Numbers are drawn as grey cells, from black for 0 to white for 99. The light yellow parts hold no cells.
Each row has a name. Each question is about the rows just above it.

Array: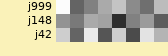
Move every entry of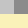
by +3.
[79 57]
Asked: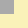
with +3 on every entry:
[69]
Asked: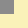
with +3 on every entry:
[57]
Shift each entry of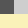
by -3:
[30 77]

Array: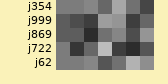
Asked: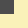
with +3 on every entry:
[33]
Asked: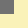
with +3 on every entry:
[47]
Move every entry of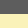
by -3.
[33 33]

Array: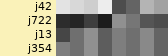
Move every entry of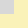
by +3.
[87]
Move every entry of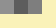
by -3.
[53 33 46]
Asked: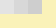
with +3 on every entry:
[91 87 83]
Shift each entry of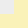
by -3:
[89]

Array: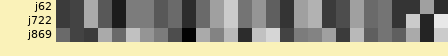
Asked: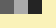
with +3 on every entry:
[40 69 17]
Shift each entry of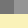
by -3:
[42 55]
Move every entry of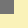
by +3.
[48]
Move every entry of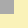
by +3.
[69]

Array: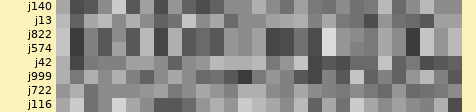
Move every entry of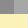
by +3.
[57 68]
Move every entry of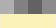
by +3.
[71 53 41 57]
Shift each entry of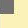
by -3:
[41]

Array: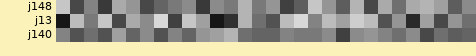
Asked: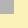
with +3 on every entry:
[73]
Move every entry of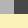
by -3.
[67 25]
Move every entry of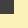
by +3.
[28]
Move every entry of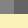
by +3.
[54 42]

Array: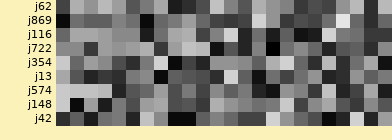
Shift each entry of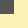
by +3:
[36]
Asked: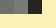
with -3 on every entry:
[40 44 11]
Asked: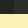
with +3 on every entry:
[17 21]
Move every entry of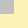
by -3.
[72]
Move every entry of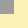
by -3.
[58]
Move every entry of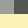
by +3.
[64 36]
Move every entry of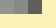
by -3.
[54 50 34]

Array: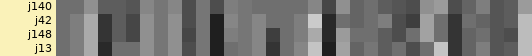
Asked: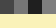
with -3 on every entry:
[24 43  9 46]
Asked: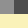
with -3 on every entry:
[53 27]
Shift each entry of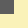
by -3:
[33]
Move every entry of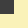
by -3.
[21]

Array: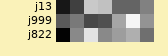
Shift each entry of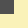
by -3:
[28]
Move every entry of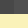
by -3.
[25 28]

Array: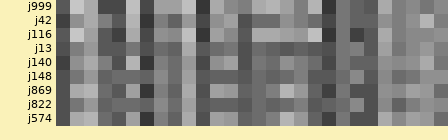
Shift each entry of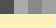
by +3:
[34 69 56 65]
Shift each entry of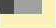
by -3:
[25 59 59]
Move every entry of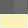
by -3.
[35 39]

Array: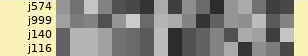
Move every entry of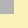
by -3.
[67]
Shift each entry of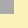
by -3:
[63]
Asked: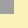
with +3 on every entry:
[65]
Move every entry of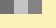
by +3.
[47 79 54]

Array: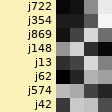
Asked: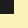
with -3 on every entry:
[8]
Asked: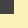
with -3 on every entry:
[23]

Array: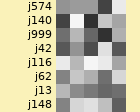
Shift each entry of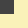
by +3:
[29]
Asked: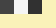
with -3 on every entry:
[23 92 16]
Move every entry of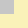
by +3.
[80]
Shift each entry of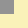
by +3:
[60]
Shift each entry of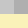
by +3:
[80 71]
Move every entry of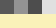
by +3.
[37 60 33 90]

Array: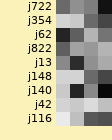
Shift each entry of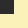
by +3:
[20]
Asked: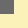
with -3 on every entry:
[38]

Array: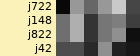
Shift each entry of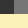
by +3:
[23 49]
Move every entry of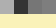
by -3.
[65 17 43 46]

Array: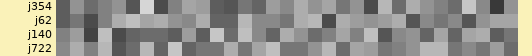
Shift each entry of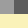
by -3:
[58 33]
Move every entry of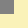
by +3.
[53]
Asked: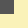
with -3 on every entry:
[30]

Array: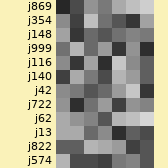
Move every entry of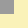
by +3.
[63]
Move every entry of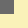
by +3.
[44]

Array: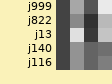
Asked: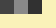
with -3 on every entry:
[23 50 16]
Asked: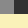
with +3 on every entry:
[56 22]
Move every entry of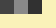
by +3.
[29 56 22]
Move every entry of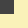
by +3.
[29]

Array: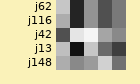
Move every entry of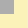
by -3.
[64]
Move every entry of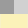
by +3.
[63 84]

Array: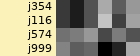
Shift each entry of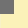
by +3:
[47]
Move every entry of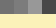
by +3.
[47 51 62 31]
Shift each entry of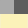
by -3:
[63 33]
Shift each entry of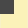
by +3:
[31]

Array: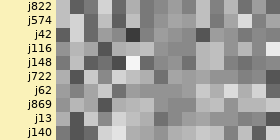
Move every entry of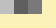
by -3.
[71 34 44]
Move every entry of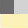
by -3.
[38 79]
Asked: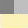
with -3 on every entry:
[47 71]
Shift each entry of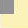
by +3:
[60]
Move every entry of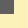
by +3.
[40]
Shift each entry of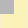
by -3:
[68]

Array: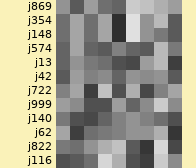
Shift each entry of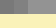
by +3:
[50 53 60 60]
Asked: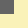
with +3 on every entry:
[42]
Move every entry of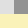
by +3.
[90 60]
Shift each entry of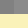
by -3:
[47 51]
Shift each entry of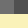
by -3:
[40 28]
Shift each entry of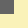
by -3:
[36]
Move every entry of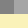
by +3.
[53 67]

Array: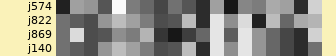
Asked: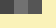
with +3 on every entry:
[30 47 36]
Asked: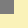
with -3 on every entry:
[45]
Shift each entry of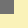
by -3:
[41]
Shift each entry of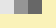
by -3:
[86 55 37]
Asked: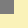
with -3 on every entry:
[45]
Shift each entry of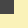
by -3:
[24]
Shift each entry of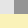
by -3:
[86 55]

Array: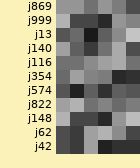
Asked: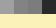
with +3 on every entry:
[65 54 51 19]
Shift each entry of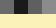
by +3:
[44 13 40 57]
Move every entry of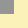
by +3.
[61]
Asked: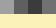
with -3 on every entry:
[59 34 20 41]

